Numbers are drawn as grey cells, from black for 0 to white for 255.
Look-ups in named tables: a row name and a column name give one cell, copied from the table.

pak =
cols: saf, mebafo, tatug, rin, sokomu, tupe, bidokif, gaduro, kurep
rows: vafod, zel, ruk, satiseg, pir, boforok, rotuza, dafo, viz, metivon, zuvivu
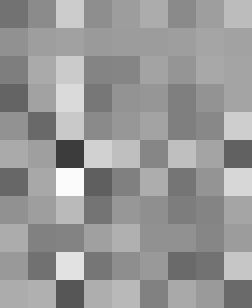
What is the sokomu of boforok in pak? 191
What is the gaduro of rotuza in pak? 148
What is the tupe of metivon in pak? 153
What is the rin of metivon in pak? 118
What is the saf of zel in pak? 145
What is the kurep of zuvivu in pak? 106
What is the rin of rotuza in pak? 95
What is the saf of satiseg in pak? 100
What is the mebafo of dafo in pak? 158
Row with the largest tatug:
rotuza

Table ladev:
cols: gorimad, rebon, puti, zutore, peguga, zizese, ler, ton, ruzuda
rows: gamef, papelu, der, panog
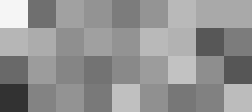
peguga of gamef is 124
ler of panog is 119
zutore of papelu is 160
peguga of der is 137
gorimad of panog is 50
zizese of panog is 144
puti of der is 133
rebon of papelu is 172
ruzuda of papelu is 124
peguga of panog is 192
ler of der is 194
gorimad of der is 105
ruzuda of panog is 188
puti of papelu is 143
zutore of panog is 121
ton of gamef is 169
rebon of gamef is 111
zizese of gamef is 148
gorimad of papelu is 182
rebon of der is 156

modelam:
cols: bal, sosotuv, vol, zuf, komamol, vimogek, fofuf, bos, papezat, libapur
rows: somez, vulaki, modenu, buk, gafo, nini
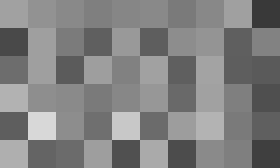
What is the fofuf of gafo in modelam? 157
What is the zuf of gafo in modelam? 111
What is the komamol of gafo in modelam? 200
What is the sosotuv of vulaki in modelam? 159
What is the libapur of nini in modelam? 63
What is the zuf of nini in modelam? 158
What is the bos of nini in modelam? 138
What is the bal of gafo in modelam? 94
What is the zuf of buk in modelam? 122
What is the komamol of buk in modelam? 135
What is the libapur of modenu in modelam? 90
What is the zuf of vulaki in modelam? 95
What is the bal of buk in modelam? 178
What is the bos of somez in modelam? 136
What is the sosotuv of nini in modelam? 100
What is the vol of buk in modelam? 138
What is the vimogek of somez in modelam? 137
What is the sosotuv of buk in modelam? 142
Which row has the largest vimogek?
nini

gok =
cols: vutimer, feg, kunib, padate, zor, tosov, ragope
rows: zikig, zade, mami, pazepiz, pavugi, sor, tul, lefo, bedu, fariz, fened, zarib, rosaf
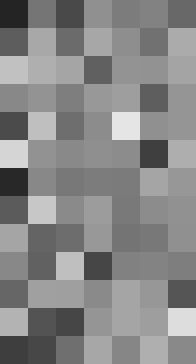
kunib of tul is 120
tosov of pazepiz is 94
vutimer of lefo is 91
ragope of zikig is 104
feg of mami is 175
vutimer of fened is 102
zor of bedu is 116
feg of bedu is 100
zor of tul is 123
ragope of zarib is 221
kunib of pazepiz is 126
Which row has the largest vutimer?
sor

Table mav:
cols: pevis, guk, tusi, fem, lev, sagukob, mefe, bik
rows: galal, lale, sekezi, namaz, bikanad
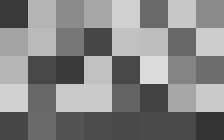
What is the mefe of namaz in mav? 167
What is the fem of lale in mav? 69
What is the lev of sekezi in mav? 71
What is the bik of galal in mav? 139
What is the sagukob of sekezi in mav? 220
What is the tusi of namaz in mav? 201
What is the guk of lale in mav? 186
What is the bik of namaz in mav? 202
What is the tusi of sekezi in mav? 57
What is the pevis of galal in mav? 56
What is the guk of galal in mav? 180
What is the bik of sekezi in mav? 110
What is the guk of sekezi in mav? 71
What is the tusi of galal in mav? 139
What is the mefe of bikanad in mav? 73
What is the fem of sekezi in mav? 193
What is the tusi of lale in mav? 119
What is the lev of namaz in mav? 99
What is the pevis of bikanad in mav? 70
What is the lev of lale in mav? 193
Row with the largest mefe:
galal

